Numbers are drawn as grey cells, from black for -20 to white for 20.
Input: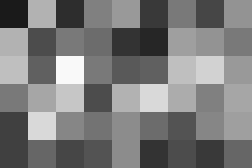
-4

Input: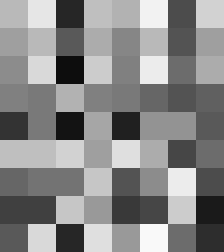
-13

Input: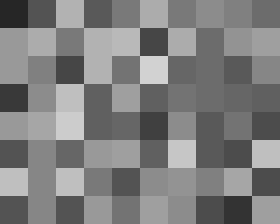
5

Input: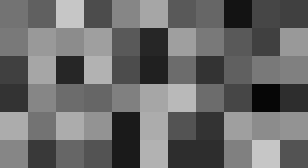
-7

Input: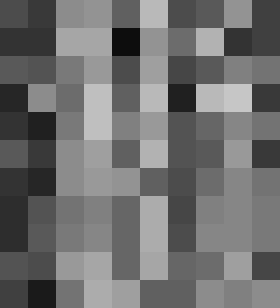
2
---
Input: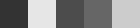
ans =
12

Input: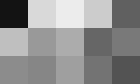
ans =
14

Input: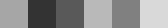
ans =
9

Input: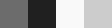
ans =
12

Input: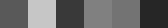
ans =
0

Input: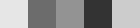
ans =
12
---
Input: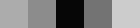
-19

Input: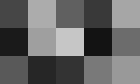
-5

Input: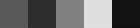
0

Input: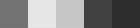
11

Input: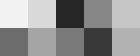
-14

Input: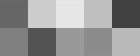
16
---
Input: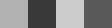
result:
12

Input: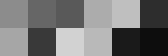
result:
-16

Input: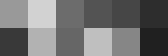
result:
1

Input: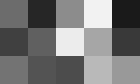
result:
9

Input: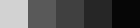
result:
-14

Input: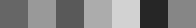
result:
-14

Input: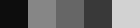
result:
-11

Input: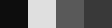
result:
-6
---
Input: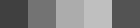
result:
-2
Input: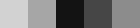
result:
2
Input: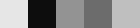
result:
3
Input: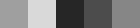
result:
1
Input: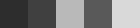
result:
-6
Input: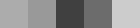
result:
4
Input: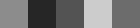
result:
-3
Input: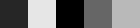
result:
-4
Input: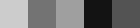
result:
-2
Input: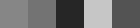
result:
-2
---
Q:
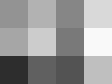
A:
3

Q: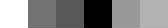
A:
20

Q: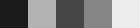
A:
-16

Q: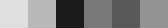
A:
15

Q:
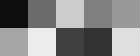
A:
-18

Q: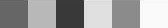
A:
-4

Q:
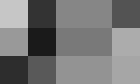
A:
11
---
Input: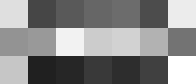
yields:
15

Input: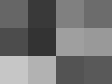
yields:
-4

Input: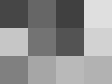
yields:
-9

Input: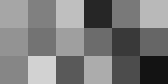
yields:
6

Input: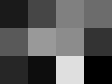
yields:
-16

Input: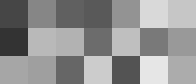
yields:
-9

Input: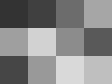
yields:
-12
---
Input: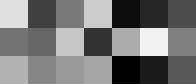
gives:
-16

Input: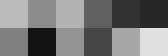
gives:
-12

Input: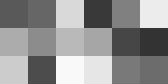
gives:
-9

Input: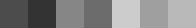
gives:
-3

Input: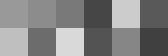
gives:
-7

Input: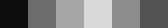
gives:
-3

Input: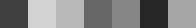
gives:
-4
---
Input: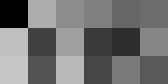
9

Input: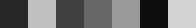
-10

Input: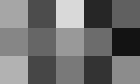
-1

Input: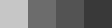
-7

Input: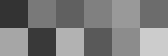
8

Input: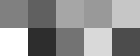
-2
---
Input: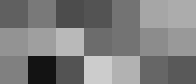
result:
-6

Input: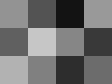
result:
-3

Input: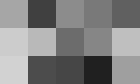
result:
5

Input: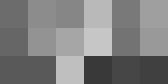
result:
-10

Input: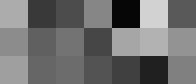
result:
0

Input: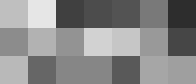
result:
5

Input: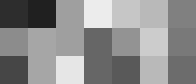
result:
-3

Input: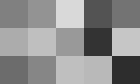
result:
-13

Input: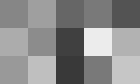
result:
11
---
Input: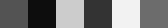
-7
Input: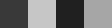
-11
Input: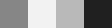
1
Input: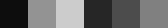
-18
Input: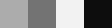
7
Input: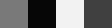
-1
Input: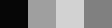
-19
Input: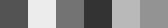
-7
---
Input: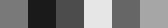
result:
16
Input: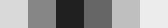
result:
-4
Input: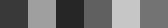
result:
-5
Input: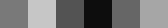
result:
-18
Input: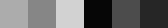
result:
-19
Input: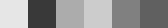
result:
12
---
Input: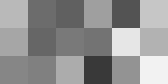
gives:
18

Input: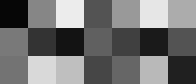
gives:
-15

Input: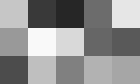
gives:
6

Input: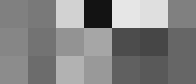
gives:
-4

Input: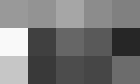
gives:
-3

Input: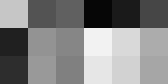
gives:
6

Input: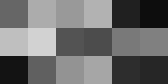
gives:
-14
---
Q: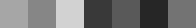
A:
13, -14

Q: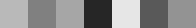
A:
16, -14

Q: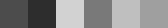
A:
13, -13

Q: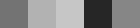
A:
11, -14

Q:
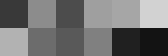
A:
13, -17

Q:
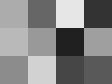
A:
16, -15
